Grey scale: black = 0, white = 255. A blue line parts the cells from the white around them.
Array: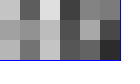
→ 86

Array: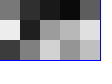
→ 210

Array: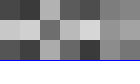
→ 58

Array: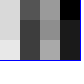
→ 61

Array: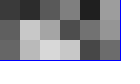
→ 200

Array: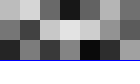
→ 10

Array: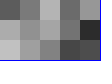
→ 130

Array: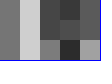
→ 124
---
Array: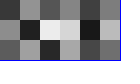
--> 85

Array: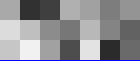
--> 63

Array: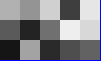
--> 208

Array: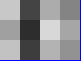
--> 172

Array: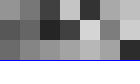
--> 64

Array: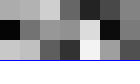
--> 207

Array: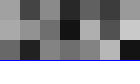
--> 138
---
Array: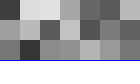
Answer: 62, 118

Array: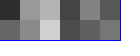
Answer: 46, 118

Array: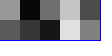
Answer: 151, 129

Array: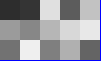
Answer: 45, 100

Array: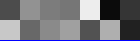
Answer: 76, 33

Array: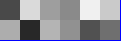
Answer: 73, 111

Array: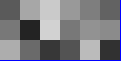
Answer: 90, 49

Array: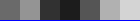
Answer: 106, 212
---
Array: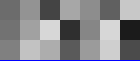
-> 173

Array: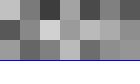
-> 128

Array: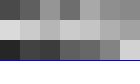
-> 60

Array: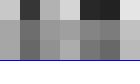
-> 145

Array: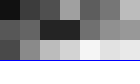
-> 188

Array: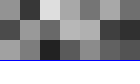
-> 34

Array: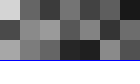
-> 101

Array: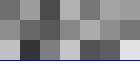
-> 127

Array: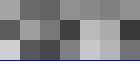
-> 72

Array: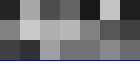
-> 160
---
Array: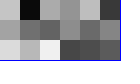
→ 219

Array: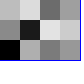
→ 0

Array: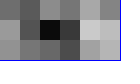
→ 146

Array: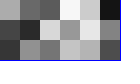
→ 54

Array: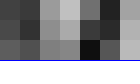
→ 93

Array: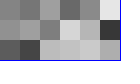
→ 92

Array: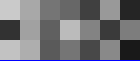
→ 194

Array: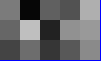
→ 68
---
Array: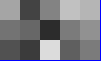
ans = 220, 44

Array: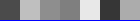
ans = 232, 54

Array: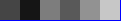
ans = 199, 21

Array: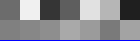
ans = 240, 31

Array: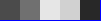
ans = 230, 40

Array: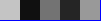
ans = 196, 16

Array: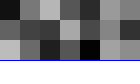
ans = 188, 3

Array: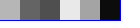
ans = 233, 12

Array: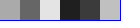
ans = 228, 31

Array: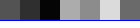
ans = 219, 5
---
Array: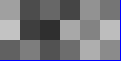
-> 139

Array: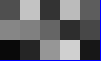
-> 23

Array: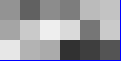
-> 84

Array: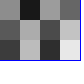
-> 232

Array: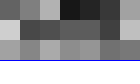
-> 120

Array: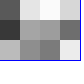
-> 236
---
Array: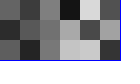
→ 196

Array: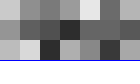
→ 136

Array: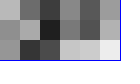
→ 198

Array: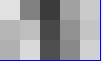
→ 79

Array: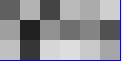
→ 221

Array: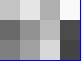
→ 160

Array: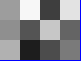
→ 29

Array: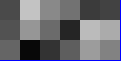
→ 94
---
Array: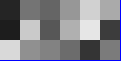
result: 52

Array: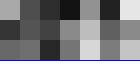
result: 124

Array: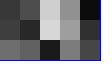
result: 124

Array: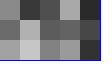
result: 154

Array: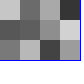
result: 67

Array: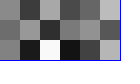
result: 66

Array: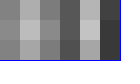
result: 166

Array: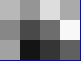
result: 53

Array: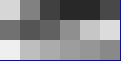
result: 150

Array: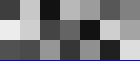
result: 32
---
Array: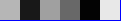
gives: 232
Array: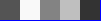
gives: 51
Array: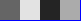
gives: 171
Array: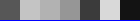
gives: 19
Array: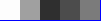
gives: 123
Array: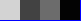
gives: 3
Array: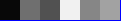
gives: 162
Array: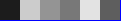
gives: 94
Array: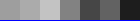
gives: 29
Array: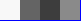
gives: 138
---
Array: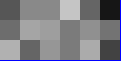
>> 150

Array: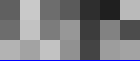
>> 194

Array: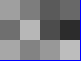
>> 152

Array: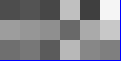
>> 91

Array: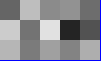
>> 160

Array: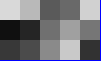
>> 138
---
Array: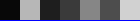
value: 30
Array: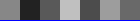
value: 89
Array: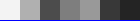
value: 76
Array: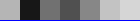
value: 113
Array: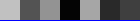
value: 147
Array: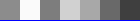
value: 125
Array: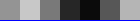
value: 121
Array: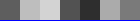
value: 211
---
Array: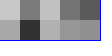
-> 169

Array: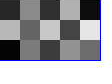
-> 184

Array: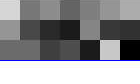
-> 149

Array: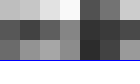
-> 87

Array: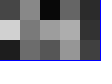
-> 209

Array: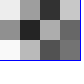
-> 144

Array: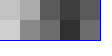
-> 207
